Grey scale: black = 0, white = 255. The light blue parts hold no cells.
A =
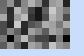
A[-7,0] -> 106
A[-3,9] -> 104
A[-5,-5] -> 22
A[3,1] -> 35
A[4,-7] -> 39
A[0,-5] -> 139
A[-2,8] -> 124
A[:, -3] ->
[155, 201, 181, 161, 165, 35, 194]
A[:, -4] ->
[48, 96, 77, 173, 93, 69, 89]
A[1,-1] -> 121
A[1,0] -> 111
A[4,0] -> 75
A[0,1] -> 145
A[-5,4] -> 52
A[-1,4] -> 164
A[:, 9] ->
[34, 121, 75, 171, 104, 6, 132]
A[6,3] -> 35
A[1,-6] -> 65

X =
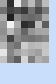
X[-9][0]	164
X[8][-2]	176
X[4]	[143, 185, 147, 101, 149, 165, 168]
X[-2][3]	182
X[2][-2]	113
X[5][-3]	115
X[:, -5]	[234, 78, 137, 171, 147, 135, 114, 164, 95]
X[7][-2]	159
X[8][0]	194
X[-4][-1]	135
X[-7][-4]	110
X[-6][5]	189
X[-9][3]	136
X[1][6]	119

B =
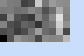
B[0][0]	137
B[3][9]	144
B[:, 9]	[139, 133, 128, 144, 72, 184]
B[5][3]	131
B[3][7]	121
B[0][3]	65
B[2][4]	56
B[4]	[77, 87, 59, 76, 113, 158, 108, 96, 184, 72]
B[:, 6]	[118, 81, 100, 110, 108, 138]
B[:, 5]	[202, 124, 136, 51, 158, 71]
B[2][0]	65
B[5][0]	4

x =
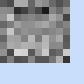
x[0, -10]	90
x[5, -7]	130
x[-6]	[104, 125, 160, 142, 144, 157, 167, 144, 116, 132]
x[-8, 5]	72
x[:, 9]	[102, 144, 68, 132, 118, 88, 93, 202, 53]
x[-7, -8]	111
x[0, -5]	151
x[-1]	[78, 125, 79, 85, 133, 85, 86, 117, 174, 53]
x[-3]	[127, 171, 164, 177, 173, 164, 184, 137, 139, 93]
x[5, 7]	146
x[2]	[148, 199, 111, 127, 134, 121, 130, 168, 147, 68]
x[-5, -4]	126
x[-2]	[146, 72, 215, 210, 89, 154, 201, 93, 106, 202]
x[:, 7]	[105, 132, 168, 144, 135, 146, 137, 93, 117]
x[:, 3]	[170, 65, 127, 142, 146, 130, 177, 210, 85]
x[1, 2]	44
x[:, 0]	[90, 139, 148, 104, 141, 101, 127, 146, 78]
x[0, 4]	102
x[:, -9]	[75, 136, 199, 125, 198, 163, 171, 72, 125]

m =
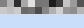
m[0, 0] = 129
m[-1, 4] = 112
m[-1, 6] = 135
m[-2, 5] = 117
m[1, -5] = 176
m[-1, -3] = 150
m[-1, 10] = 141

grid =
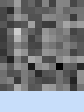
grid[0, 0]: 101
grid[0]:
[101, 108, 158, 85, 102, 71, 132, 66, 133, 132, 71, 96]
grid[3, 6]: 61
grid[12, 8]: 118
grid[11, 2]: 57
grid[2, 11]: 118
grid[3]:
[87, 61, 79, 86, 162, 81, 61, 59, 130, 165, 142, 158]
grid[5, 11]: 80
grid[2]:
[69, 101, 154, 135, 82, 82, 139, 134, 124, 120, 59, 118]
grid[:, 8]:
[133, 130, 124, 130, 116, 122, 97, 120, 138, 1, 115, 113, 118]
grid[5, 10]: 86
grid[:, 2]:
[158, 132, 154, 79, 205, 178, 128, 169, 126, 147, 86, 57, 168]
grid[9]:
[129, 92, 147, 133, 25, 138, 149, 117, 1, 95, 93, 40]
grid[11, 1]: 130
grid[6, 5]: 69
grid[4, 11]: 83
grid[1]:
[71, 43, 132, 85, 85, 95, 91, 102, 130, 103, 114, 116]
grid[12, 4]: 86
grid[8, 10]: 140
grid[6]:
[65, 87, 128, 109, 72, 69, 129, 117, 97, 133, 113, 90]
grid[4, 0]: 61
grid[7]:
[52, 91, 169, 147, 81, 89, 149, 143, 120, 124, 68, 87]
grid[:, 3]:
[85, 85, 135, 86, 120, 132, 109, 147, 81, 133, 123, 124, 135]
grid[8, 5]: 154
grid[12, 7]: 152
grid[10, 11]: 145
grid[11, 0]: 116
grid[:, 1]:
[108, 43, 101, 61, 114, 94, 87, 91, 34, 92, 81, 130, 92]
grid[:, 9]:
[132, 103, 120, 165, 133, 114, 133, 124, 160, 95, 81, 93, 131]
